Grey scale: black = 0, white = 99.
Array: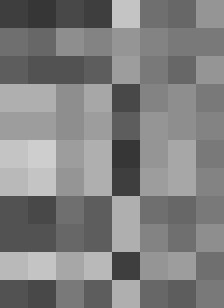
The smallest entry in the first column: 24
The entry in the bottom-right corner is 47
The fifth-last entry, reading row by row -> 36
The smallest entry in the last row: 28
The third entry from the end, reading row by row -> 40
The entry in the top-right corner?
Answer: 58
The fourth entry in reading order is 24
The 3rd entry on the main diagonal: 32
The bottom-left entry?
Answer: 32
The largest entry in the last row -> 68
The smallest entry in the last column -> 43
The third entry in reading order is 28
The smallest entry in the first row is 21
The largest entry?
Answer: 80
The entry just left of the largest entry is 76
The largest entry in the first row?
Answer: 76
